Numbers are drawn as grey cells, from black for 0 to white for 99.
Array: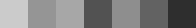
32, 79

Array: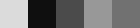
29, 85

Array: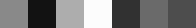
98, 98

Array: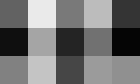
14, 91

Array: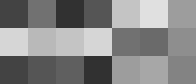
83, 87

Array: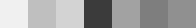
23, 93

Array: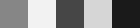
27, 94

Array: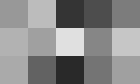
87, 87

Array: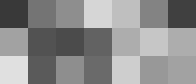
38, 87

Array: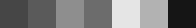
42, 89
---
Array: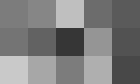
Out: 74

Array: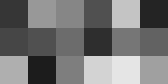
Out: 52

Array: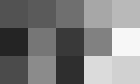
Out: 43

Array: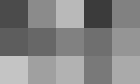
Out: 72

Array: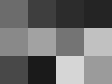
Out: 17

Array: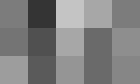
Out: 76

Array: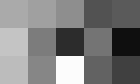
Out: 55

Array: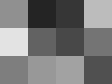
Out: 21

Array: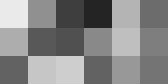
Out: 24
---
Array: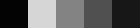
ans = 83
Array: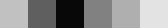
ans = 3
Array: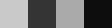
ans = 78
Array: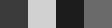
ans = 23
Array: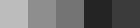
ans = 55
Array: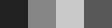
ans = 13
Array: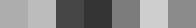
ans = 20
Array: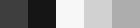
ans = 8
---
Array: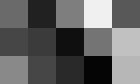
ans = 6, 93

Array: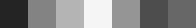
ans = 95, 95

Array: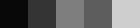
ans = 49, 80

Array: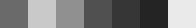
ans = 31, 91

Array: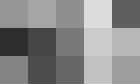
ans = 47, 85

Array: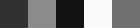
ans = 7, 97

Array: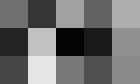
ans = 2, 89

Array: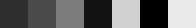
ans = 7, 91

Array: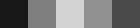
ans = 82, 82
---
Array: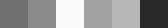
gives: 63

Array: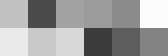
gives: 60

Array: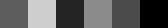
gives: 54

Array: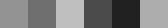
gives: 29

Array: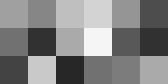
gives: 82

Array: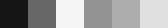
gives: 57

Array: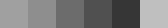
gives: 31
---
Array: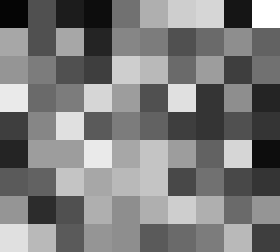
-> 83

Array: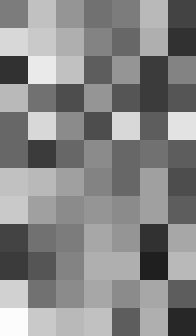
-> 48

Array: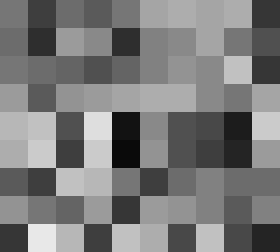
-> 64

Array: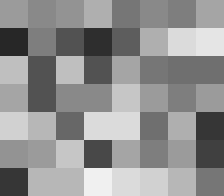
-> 53

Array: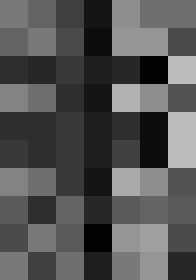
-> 55

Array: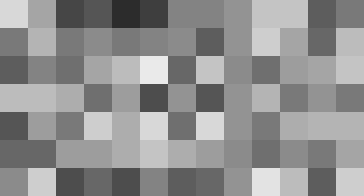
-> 76
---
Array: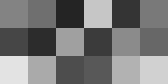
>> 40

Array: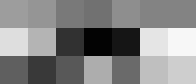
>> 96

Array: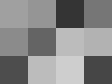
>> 69

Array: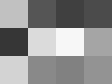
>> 64

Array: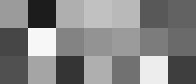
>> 41

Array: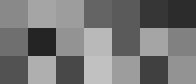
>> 50
